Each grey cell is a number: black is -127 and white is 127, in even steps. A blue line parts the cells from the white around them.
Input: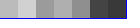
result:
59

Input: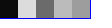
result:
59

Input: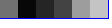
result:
29

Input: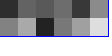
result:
41

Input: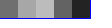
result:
39

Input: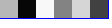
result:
86
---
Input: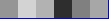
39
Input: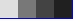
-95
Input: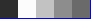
-21
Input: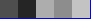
67
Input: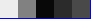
-54
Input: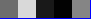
5
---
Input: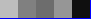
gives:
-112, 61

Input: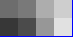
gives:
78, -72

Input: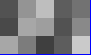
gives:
-13, 39

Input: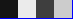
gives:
76, -107

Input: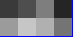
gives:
-90, 27

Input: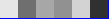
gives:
-79, 102

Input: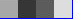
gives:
93, 39
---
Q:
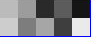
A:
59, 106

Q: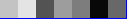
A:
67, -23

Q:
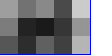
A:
30, 53

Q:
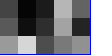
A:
-59, 17

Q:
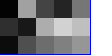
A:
-124, 22

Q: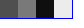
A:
-48, 108
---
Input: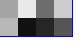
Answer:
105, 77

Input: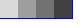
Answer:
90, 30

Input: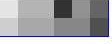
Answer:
101, 79

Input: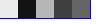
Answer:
108, 54

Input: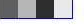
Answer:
105, 53

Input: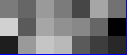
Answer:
81, 69

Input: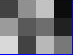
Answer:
89, 66

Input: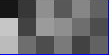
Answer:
70, 59
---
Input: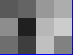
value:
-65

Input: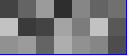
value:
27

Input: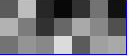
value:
20

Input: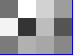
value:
49

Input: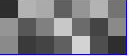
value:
-69

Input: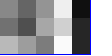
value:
29

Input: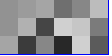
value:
-68

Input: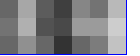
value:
16

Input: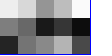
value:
-11
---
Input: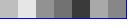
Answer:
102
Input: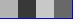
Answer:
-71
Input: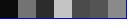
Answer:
-12
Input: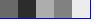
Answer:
-83
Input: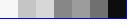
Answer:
69
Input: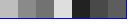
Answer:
10
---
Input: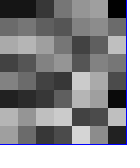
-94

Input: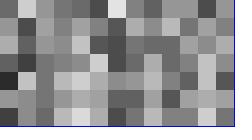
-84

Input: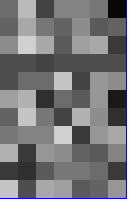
49

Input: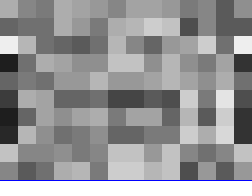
-87

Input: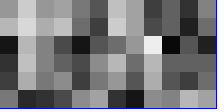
-77

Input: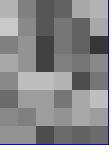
-20

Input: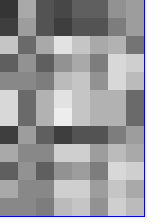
-32

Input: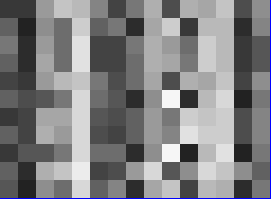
-71
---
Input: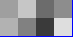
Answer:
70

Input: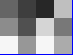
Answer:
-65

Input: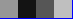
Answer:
-108

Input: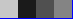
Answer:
-101

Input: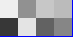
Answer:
17

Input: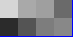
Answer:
41

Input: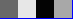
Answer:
103

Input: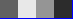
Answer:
104
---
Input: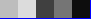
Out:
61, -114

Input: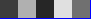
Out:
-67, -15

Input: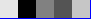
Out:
102, 70

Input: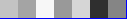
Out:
67, 5

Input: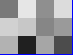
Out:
-6, -51

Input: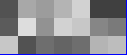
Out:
-45, 61

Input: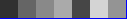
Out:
-79, 20

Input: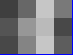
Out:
-64, -34
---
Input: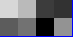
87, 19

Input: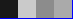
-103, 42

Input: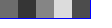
-19, -51

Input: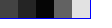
-60, 98

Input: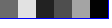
-20, -125

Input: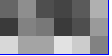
-25, 2

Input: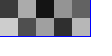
-68, 55
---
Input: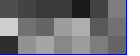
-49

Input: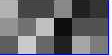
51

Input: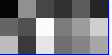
-122

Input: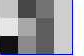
68

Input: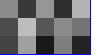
10

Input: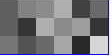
-32

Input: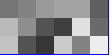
-10

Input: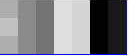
45

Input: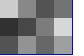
76
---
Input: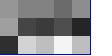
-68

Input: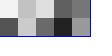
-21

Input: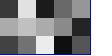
43

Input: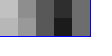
-39

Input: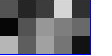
23

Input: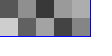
35

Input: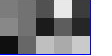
-100

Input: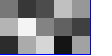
3

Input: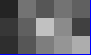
65

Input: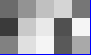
105
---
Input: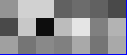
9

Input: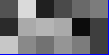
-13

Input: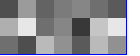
58

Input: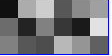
-50

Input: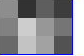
34

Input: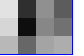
36

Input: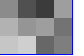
-24

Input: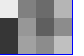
12
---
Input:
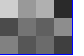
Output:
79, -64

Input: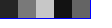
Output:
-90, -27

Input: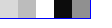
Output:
89, 16

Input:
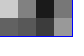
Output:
76, 25

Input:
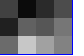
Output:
-62, 2

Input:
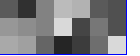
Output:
-37, 89

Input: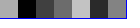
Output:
45, 3
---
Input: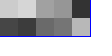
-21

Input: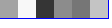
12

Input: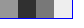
-79

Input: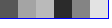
-84

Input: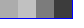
65

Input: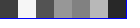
1
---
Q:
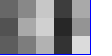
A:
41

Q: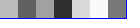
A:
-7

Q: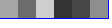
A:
14

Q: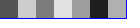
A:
48

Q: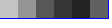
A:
-30

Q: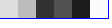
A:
124

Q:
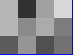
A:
87
